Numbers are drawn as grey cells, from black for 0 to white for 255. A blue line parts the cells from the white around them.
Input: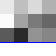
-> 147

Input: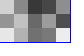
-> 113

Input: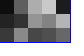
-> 71

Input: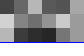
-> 45

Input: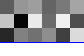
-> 113

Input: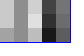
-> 189

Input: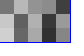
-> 169
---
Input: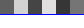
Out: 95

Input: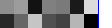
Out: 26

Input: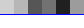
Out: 114

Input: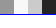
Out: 203

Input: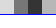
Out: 183

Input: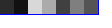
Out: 64

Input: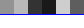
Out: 94

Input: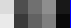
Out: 58

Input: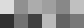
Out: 99

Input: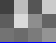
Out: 93
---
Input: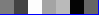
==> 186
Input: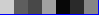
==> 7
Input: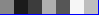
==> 86
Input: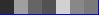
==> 209
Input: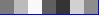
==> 52
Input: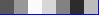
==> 130
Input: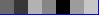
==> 2
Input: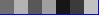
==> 22
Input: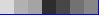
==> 71
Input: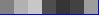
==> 53
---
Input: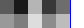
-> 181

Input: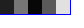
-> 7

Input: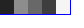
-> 104

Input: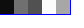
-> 81

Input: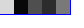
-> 79

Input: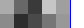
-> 58

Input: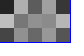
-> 92

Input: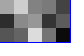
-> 130

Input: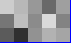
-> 152
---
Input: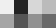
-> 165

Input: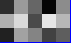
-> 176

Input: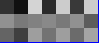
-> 145

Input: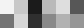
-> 116

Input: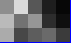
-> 186

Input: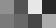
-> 122

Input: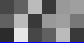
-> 97

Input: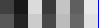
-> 88
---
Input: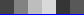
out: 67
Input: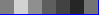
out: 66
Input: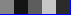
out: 43
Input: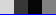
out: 55
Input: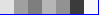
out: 126
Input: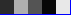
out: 43
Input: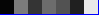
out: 32
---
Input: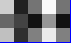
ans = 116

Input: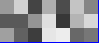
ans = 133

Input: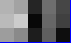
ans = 70

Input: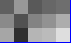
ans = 110

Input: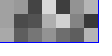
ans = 181

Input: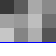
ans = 138
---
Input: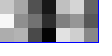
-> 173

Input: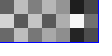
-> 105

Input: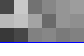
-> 56

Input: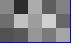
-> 81

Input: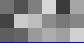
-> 94

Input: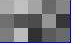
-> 125

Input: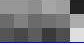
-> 85

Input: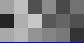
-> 169

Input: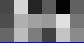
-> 103

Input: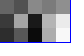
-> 45
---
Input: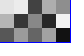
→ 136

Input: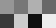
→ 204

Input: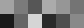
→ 42

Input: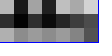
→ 38

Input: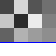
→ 43

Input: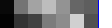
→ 140
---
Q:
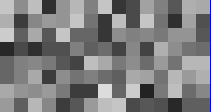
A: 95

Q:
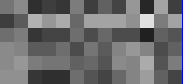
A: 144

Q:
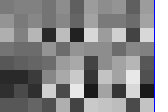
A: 87

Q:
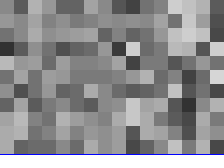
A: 99

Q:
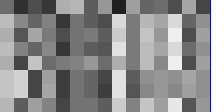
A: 93
